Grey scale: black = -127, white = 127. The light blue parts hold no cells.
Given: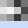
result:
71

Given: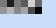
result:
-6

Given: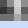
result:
71

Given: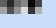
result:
-20

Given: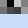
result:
72

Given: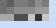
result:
12

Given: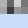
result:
80
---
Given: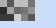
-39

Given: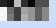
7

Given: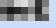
-32

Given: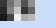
56

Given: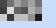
-99

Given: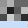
-82

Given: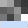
123

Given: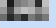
-6

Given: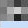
-38
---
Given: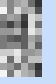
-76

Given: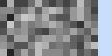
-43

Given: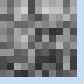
36

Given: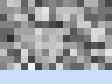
-55

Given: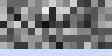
50

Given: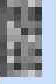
28

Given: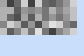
80

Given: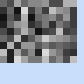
49
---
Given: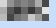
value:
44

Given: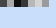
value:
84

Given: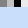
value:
-126

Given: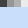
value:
49

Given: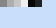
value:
-120

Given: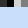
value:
81
